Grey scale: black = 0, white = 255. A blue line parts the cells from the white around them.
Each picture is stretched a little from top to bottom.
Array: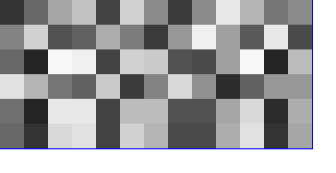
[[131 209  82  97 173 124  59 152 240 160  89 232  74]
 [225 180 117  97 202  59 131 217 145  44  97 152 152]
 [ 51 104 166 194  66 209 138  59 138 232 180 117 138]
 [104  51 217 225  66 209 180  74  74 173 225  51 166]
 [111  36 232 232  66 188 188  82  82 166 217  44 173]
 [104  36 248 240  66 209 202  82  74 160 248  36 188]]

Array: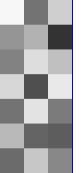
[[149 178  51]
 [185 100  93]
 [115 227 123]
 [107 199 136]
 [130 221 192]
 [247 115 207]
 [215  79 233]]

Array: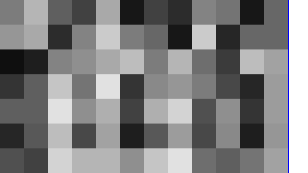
[[150 169  44 131 203 124 103  23 203  38 103 103]
 [124 181  95  65 169  23  65  44 131 116  23 103]
 [ 15  30 131 143 169 189 124 181 110  59 189 162]
 [ 38  88 189  72 162  30  88 156  72 137  30 150]
 [ 52  95 197 116 225  52 137 150 124  72  38 156]
 [ 80  65 211 181 181 143 197 225 110  95 116 162]
 [ 95  95 225 143 175  65 175 211  80 143  52 156]]

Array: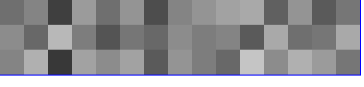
[[132 176  56 162 140 162  90 148 125 104 197 140 176 155 118]
 [111 132  63 155 111 148  77 132 148 162 169  96 148  90 118]
 [140 104 184 125  84 118 104 140 125 132  90 169 111 118 169]]

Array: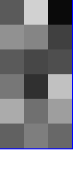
[[ 90 209  10]
 [145 133  64]
 [ 90  71  78]
 [ 97 126 104]
 [171 112 158]
 [119  48 193]]

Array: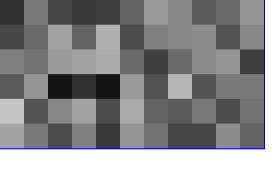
[[ 90 149  20  49  20 155  84 183  84 121 121]
 [ 49 121  70  56  63  98 155 135  90 106 149]
 [162 121  76 128  56 149 114  70  70 141  98]
 [197  84 135 162  76 170  98  90 121  76 114]
 [128 114 155 162 170 106  63 106 141 149  63]
 [ 70 106 162  98 176  76 128 135 141  84 135]]

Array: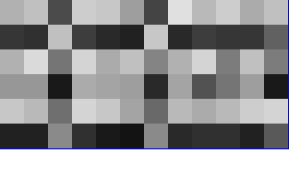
[[151 151  25 171 164 158  41 164  82 117 158  25]
 [177 192  75 205 199 158  68 224 185 205 171 192]
 [199 185 111 212 199 164 105 185 171 185 205 212]
 [177 218 117 212 171 192 132 177 212 124 192 124]
 [ 33  33 138  48  25  19 138  41  48  48  33  89]
 [ 54  48 192  61  41  33 199  41  61  54  54  97]]

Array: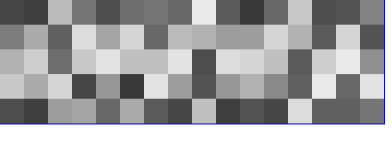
[[124 171  96 220 165 213 104 186 178 157 157 213 178  90 213  83]
 [178 206 110 200 227 192 192 227  77 220 213 192  90 206 233 144]
 [ 77  63 157 165 104 171  90  70 192  63  83  70 220  96  96 117]
 [ 70  63 186 117  77 110 117 104 233  90  57 104 200  77  83 131]
 [200 171 213  70 151  57 227 157  83 151 178 137  96 233 104 227]]

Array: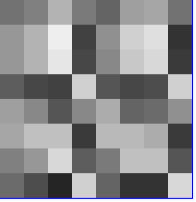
[[107  77  37 208 100  51  51 216]
 [ 93  71  65 208  85  71  77 208]
 [159 136  85 136 172 100 107 144]
 [114 128 179 122 100 159 166 114]
 [166 192 192  58 185 185 172  58]
 [128 151 216  93 122 192 192  85]
 [151 179 230  71 136 200 216  58]
 [151 179 238  65 144 208 223  51]]
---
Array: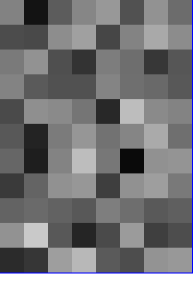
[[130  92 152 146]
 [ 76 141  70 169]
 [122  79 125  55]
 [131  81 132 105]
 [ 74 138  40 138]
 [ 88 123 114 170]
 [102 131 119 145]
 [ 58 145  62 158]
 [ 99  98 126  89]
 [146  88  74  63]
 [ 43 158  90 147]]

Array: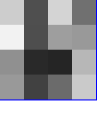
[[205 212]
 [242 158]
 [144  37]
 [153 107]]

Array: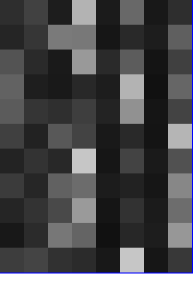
[[ 46  29  27  24]
 [ 37 122  22  29]
 [ 83  26  42  20]
 [ 98  25  29  17]
 [ 91  47  35  21]
 [ 64  88  25  20]
 [ 35  40  22  26]
 [ 59  97  28  22]
 [ 37  73  21  27]
 [ 24 119  17  29]
 [ 61  49  24  22]]

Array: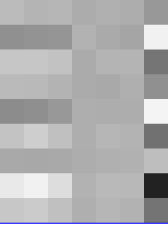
[[187 182 176 152]
 [144 149 170 241]
 [198 194 180 117]
 [186 179 169 144]
 [140 152 173 244]
 [195 192 182 113]
 [169 169 176 190]
 [233 221 185  34]
 [199 192 182 116]]

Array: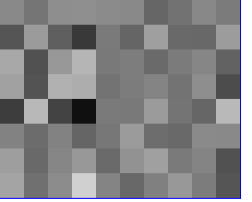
[[137 142 139 102 136]
 [ 85  95 122 159 104]
 [168 152 121 106 134]
 [161 177 115 132 142]
 [ 61  67 122 155 102]
 [130 130 119 109 138]
 [158 134 106 160 132]
 [164 140 132 128 124]]

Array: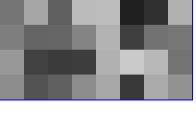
[[117  95 189  48]
 [126 102 179 114]
 [152  59 177 184]
 [140  96 168 170]]
